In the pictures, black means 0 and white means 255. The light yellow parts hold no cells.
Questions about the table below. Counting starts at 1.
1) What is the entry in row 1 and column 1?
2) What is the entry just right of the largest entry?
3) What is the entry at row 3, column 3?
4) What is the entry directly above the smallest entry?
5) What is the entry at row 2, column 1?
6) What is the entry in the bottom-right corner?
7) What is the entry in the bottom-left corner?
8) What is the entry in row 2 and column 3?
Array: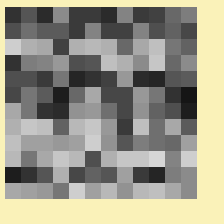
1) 50
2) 131
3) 168
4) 91
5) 79
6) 139
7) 168
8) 91

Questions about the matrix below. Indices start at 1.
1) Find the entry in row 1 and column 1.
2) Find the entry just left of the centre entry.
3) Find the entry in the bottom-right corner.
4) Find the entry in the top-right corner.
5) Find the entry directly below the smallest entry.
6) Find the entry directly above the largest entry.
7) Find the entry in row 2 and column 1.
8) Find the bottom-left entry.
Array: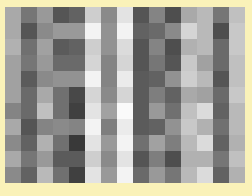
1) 169
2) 138
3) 177
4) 192
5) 91
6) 213
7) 169
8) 138

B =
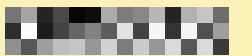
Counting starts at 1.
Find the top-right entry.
108
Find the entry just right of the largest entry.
29
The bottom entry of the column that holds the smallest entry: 197
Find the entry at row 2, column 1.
45
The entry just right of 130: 93
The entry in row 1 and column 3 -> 37
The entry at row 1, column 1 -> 116
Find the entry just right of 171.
124
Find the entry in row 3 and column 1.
143
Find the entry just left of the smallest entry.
74
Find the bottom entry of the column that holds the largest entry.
87
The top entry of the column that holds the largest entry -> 164
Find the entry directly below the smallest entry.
101

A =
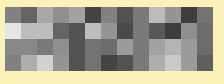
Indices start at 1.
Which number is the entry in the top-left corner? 129
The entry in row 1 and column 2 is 100
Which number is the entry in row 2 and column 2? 188
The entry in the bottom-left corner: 129
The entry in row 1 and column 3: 168
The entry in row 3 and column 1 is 136
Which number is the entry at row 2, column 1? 229
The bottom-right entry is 94
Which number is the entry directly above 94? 108
